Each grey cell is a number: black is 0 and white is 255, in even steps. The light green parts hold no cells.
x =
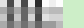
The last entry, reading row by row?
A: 186
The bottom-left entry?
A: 170
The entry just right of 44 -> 253
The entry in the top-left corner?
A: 225
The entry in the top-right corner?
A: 253
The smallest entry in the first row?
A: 44
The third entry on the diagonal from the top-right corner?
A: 225
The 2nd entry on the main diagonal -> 113
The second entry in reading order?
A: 73
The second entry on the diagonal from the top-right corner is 186
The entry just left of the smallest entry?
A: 239

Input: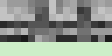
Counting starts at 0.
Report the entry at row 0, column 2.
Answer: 155
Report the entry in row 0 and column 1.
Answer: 155
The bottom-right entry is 26
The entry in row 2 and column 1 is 195
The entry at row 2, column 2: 167
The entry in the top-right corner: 155
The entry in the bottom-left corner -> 57
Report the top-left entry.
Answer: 181
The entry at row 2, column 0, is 195
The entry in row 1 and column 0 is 195

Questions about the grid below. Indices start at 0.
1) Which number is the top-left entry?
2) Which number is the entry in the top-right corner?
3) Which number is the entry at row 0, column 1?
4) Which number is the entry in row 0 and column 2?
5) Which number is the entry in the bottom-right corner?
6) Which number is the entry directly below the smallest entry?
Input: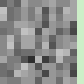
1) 99
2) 165
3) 124
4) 99
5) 151
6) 151

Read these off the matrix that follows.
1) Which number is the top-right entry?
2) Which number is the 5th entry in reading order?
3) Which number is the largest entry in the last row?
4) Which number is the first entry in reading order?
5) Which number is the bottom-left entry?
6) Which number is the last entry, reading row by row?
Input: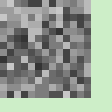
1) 186
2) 67
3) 199
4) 172
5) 156
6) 94

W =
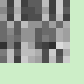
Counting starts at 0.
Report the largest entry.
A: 219
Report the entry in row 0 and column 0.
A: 159
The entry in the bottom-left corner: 107
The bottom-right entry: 203
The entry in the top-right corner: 78
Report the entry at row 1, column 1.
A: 78
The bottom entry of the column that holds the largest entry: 93
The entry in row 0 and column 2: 189
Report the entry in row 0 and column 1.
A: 64
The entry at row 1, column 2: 173
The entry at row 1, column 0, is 135
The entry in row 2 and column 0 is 159
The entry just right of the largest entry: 203
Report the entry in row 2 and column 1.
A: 64
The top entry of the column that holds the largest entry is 203
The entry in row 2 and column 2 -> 189

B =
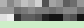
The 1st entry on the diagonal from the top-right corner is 150
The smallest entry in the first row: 81
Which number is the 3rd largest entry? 209
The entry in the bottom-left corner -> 223
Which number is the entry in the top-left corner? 177
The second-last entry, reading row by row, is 81
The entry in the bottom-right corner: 20
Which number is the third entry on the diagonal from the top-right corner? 94
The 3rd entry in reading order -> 164

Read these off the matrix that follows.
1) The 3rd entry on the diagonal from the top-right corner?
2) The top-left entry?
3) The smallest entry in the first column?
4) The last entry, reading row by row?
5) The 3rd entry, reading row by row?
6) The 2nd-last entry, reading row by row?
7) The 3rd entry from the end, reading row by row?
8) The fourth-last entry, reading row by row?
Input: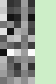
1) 34
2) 210
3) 19
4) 185
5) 62
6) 142
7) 171
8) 142

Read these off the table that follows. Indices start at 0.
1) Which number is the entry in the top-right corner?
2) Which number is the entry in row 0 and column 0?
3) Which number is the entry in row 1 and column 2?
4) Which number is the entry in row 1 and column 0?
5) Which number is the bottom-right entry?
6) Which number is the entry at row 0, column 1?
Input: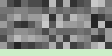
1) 116
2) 144
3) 131
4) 116
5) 63
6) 75

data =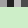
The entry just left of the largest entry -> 34
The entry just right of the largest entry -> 77
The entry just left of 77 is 189

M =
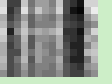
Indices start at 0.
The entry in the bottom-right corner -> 142
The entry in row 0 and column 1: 64
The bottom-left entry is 142
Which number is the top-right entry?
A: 211
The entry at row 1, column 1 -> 50
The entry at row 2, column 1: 64
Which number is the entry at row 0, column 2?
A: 64
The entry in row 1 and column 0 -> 223
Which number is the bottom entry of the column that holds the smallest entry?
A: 64
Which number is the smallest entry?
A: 6
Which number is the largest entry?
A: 236
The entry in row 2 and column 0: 172
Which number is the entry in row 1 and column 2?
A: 88
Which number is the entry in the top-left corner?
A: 211
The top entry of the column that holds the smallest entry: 19
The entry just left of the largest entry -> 184
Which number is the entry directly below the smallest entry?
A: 34
